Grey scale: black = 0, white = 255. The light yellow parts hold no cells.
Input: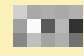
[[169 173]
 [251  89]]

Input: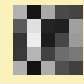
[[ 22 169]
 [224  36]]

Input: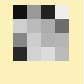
[[154  34]
 [187 172]]

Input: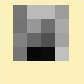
[[186 186]
 [152 110]]

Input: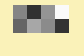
[[ 49 148]
 [167 139]]

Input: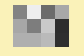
[[238 107]
 [125 201]]

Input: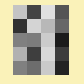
[[ 68 224]
 [212 184]]
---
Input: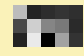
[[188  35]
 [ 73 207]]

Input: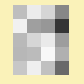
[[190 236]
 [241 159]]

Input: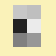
[[199 191]
 [ 34 235]]

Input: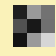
[[ 31 153]
 [ 81  24]]

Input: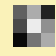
[[ 97 172]
 [ 74 236]]

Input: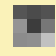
[[ 85  75]
 [148  60]]
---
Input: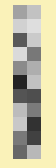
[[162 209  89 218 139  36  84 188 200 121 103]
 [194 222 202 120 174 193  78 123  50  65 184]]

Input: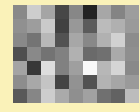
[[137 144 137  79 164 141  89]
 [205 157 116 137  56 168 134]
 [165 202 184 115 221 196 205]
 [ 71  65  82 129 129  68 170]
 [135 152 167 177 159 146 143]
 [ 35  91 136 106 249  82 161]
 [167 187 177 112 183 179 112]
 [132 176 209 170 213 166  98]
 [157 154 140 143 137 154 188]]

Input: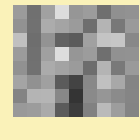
[[155 146 192 155 145 164 132 153]
 [112 113 110 112 113 145 180 156]
 [161 172 147 160 171 160 181 170]
 [221 164  98 221 163  91 136  91]
 [150 155  91 150 155  67  52  60]
 [156 110 161 156 109 136 138 129]
 [111 180 196 111 180 192 150 186]
 [144 120 198 145 121 168 139 157]
 [146 154 136 146 154 132 133 132]]

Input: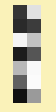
[[ 53  42 245  28 184  96  16]
 [225  60 195  85 249 251 154]]

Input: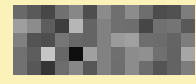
[[105 158 128 113 113]
 [ 89 140  83  93  87]
 [ 71  93  78 198  53]
 [112  62 118 103 109]
 [135 182 104  15 135]
 [ 78 100 100 160  87]
 [139 129 129 129 129]
 [111 111 154 111 110]
 [140 110 160 140 140]
 [110  70 110 144 109]
 [ 76 112 108 112  84]
 [ 81 116 100  99  99]
 [125  89 125 166 125]]

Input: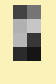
[[ 67 177 183  43]
 [117 198  55  21]]

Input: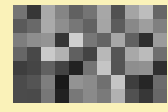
[[116  90 126 102  62  75  75]
 [ 55 105 142  72  69  84  74]
 [169 170 148 202  97 126 119]
 [133 142  53 178  67  25  33]
 [ 97 119 207  96  34 147 120]
 [116  98 119  67 116 139 138]
 [167 165 100 184 197 112 122]
 [ 81  92 167  85  84 197 177]
 [164 136  97 168 142  62  81]
 [189 158  46 187 145  38  55]
 [102 128 155 111  47 108 103]]
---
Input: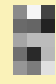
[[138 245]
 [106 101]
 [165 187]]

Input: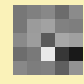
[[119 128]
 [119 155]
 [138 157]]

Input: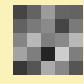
[[ 69  99]
 [ 98 122]
 [133 184]]

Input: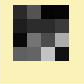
[[ 42  83]
 [ 30  44]
 [ 10 116]]

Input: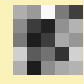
[[174 153]
 [139  60]
 [122  29]]

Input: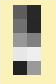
[[ 93  40]
 [112  39]
 [152 128]]

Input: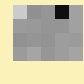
[[203 144]
 [155 153]
 [146 149]]

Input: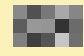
[[137  81]
 [ 93 152]
 [128  63]]

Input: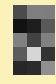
[[ 75 127]
 [ 18  30]
 [129  66]]
